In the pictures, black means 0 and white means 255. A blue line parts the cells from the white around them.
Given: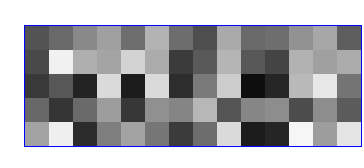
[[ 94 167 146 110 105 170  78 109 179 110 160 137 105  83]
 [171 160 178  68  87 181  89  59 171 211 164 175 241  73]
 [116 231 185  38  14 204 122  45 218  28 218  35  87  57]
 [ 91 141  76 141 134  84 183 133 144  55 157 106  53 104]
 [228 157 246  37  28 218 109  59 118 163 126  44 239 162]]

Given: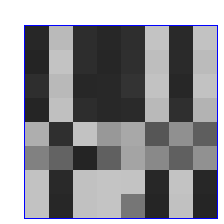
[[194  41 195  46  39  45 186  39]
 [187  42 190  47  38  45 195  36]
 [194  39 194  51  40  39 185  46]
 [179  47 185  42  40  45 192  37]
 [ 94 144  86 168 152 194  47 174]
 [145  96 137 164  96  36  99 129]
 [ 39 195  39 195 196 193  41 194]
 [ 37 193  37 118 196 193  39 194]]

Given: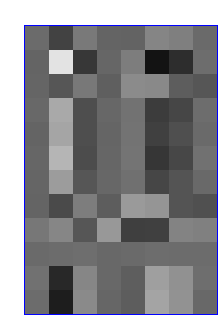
[[106 127 133  99 100 121  66 107]
 [109  45  19 125 102  55 227 100]
 [ 86  93 137 139  95 120  86 101]
 [109  70  60 114 103  78 169 104]
 [106  79  64 115 101  78 165 100]
 [113  71  54 116 102  76 181 102]
 [105  84  70 112 103  86 156 101]
 [ 80  84 149 154  93 125  74 100]
 [128 131  64  63 152  86 134 119]
 [108 108 109 106 104 110 108 106]
 [110 145 159  94 104 134  40 113]
 [104 146 164  93 102 138  29 108]]

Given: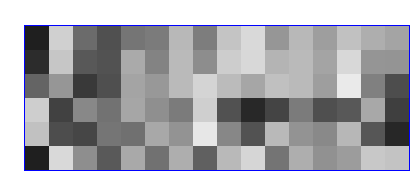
[[164 174 193 158 184 150 217 196 125 184 123 117  80 107 208  31]
 [148 149 216 164 186 180 216 205 141 186 131 170  82  88 198  44]
 [ 77 128 234 158 186 192 166 187 212 186 152 164  79  57 150 100]
 [ 63 168  88  79 123  68  40  81 207 123 143 166 114 136  65 206]
 [ 39  86 183 137 147 185  82 135 231 147 168 112 117  70  77 193]
 [195 200 156 145 174 116 214 185  96 174 113 169  89 142 217  31]]

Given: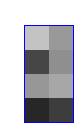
[[153 195]
 [143  70]
 [167 151]
 [ 61  39]]

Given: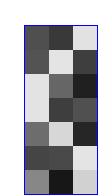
[[226  57  79]
 [ 62 228  83]
 [ 32 102 227]
 [ 80  62 227]
 [ 38 215 109]
 [228  73  69]
 [209  23 135]]

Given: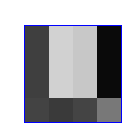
[[ 10 200 210  63]
 [ 10 199 209  63]
 [ 10 199 209  63]
 [120  68  58  67]]

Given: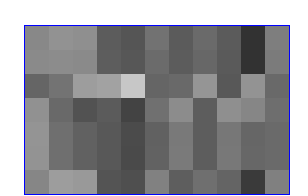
[[126  50  91 106  91 114  85  92 143 146 136]
 [123  50  90 103  92 107  87  93 138 140 138]
 [105 147  88 149 105 101 199 162 157 115 101]
 [110 134 143  93 140 112  67  91  82 105 145]
 [106 102 119  93 121  97  75  88  97 111 148]
 [106 103 120  93 122  98  74  88  97 111 147]
 [128  58 100 111  94 129  79  84 153 157 134]]

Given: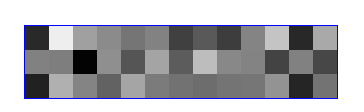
[[169  40 196 132  61  89  64 130 117 139 160 238  41]
 [ 71 129  67 131 136 189  92 164  85 143   3 126 129]
 [115  37 147 118 116 109 114 123 165  98 132 176  33]]
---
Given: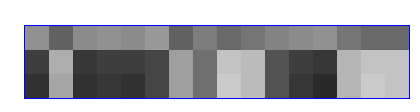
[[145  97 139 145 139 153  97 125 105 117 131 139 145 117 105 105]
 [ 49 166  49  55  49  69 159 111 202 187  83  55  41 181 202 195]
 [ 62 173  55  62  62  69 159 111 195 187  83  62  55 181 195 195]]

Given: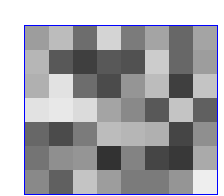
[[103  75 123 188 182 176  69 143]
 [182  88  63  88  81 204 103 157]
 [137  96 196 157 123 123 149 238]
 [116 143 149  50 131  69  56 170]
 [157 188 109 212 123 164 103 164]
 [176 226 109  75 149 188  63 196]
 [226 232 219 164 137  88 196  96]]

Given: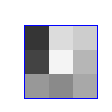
[[152 138 168]
 [ 53 220 205]
 [ 67 244 182]]

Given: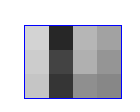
[[211  39 182 162]
 [197  53 143 135]
 [204  67 176 149]]

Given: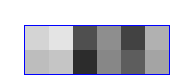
[[189 197  44 135  93 164]
 [212 228  79 142  66 177]]

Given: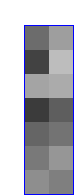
[[ 59  94]
 [101 115]
 [142 127]
 [121 150]
 [108 158]
 [164 171]
 [ 66 189]]
